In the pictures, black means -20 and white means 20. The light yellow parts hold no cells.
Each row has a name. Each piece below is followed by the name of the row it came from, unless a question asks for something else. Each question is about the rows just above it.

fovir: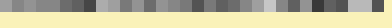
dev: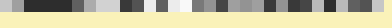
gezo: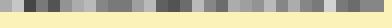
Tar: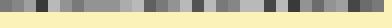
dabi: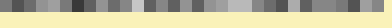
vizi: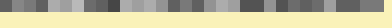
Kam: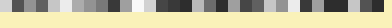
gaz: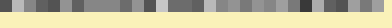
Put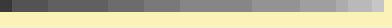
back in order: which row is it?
dabi
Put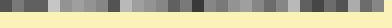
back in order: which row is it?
fovir
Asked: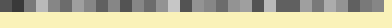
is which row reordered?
gaz
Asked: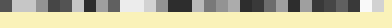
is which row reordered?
Kam
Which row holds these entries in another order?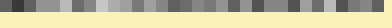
dabi
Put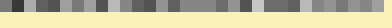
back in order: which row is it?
gaz

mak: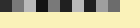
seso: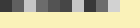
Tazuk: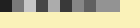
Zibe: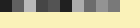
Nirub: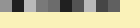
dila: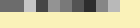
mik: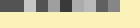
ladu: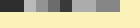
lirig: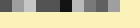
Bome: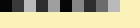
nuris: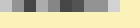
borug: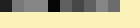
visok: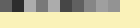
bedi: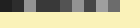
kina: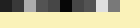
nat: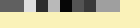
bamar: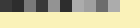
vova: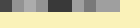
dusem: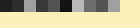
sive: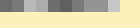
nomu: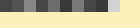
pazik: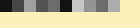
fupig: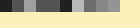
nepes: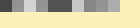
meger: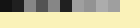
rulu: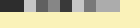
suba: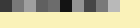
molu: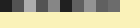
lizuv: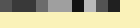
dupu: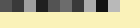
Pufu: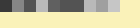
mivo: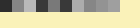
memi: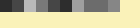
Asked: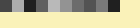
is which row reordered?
Zibe
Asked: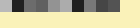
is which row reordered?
Zibe
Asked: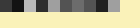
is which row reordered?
dusem
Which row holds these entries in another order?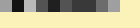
lizuv
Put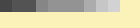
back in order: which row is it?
nepes
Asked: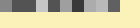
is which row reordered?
mik

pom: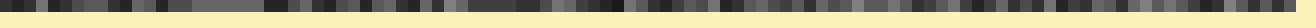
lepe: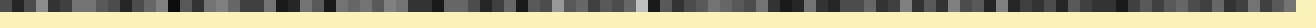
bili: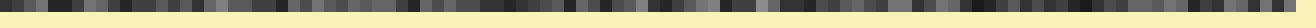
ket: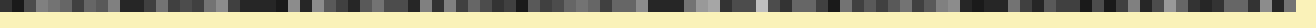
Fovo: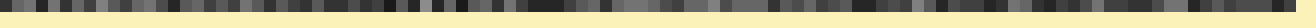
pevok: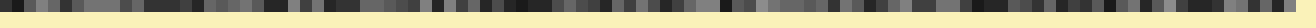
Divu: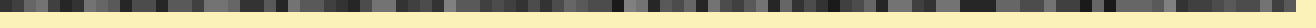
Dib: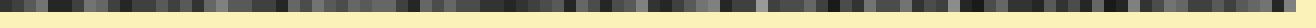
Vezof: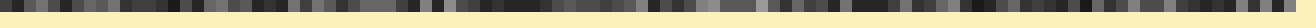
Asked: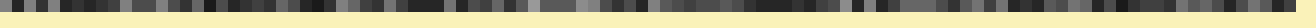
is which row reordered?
Vezof
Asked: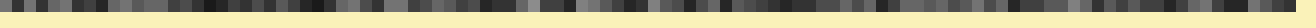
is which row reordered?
bili

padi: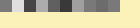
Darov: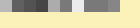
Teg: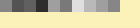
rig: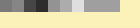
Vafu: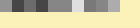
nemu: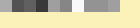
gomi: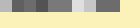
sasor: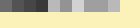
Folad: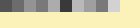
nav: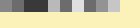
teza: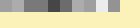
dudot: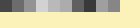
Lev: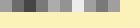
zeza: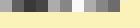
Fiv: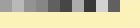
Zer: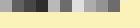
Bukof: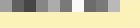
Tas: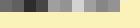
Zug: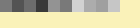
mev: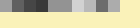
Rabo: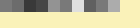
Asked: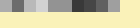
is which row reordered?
mev
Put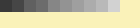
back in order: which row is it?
dudot
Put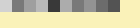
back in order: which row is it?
Folad
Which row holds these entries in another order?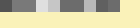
gomi
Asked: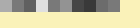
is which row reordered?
Rabo
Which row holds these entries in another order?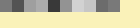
Zug
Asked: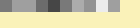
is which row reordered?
Lev

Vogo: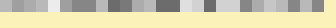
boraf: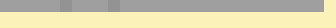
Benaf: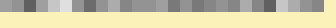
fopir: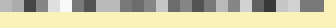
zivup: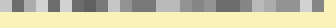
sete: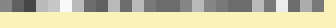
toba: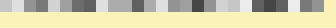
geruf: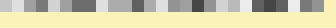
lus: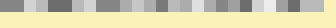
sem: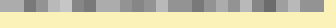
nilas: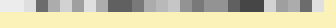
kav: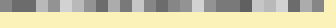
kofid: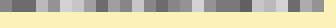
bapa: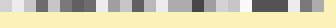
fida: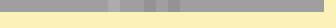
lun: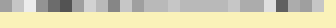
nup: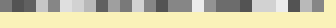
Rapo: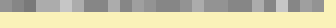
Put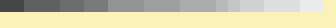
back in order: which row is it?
geruf
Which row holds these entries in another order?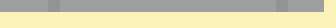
boraf
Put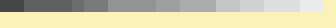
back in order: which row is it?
toba
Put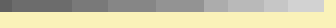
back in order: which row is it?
kav
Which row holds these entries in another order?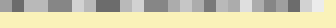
lus

